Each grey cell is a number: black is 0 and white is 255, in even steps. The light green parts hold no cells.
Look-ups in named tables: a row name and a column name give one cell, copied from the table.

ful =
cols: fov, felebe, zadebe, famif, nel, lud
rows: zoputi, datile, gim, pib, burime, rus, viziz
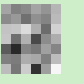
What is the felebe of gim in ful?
198
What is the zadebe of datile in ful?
112
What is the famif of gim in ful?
174
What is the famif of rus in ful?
168
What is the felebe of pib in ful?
111
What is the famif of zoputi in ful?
164
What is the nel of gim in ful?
108
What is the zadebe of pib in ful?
177
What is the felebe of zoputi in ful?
129
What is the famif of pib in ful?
73
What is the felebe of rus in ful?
124
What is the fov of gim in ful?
195

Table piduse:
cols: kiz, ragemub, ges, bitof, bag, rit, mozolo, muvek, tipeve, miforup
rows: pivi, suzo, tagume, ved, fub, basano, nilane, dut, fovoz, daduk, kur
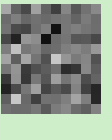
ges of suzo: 103
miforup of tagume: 110
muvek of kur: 108
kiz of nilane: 118
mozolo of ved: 117
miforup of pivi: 137
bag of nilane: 93
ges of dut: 55
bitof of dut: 119
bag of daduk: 114
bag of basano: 81
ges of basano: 165
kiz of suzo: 108
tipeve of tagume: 117
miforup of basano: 82
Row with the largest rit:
basano

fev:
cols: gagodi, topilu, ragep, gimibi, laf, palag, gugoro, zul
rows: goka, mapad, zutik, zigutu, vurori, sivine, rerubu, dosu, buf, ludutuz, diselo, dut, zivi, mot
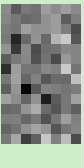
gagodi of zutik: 125
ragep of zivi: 145
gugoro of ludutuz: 119
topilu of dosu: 162
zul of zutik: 75
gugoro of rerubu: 201
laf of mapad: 145
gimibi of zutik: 144
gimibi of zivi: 163
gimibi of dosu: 130
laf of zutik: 146
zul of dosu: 191
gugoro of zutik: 125
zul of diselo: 95
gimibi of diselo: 171
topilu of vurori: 57
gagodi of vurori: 147
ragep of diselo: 148
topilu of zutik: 117
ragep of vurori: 137

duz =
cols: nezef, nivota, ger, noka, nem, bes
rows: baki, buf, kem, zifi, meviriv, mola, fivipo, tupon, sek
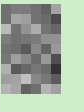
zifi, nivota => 112
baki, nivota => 125
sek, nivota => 166
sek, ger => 98
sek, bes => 161
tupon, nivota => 163

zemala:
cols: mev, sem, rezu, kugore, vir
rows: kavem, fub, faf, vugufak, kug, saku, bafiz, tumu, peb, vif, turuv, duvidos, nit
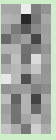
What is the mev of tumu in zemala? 230
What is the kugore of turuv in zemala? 104
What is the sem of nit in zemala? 172
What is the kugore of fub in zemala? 118
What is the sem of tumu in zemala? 186
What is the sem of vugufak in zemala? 140
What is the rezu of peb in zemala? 157
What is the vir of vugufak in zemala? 161
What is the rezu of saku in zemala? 109
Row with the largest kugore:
saku

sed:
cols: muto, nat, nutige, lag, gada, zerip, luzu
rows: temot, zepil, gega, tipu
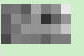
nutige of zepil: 117
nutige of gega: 149
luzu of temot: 232
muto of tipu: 73
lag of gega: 147
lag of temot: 168
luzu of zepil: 147
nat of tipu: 126
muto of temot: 113
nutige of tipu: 121

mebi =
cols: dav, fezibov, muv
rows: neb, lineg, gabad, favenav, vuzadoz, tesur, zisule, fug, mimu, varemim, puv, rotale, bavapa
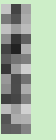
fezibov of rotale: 173
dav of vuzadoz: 66
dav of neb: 196
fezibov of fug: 75
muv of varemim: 128
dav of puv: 188
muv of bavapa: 131
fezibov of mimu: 76
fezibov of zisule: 157
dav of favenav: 141
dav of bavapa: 95
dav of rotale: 84
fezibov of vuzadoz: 34
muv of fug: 113
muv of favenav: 96

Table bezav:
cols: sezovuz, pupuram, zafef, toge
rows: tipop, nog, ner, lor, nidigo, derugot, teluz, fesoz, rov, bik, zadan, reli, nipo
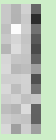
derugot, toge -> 98
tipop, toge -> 102
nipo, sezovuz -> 216
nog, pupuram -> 179
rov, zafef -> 209
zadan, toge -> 98
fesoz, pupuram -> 207
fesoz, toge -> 79
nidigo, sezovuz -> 181
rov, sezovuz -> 216
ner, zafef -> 206

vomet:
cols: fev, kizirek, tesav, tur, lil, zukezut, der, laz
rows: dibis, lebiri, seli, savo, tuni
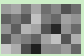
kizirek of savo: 141
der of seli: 146
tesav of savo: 124
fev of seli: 147
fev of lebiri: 97
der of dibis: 81
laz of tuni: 102
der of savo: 84
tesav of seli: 180
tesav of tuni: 77
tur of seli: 164
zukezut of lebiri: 103
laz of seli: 106
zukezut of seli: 38
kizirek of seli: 93

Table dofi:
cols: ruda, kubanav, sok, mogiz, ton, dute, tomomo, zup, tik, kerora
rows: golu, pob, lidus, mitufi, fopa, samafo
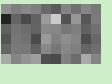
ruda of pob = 34
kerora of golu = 120
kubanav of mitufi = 119
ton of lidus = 137
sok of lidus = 109
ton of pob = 155
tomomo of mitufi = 142
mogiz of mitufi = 75
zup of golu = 113
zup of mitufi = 132
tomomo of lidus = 120
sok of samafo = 147
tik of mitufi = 77
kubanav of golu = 127
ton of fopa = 136
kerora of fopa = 111

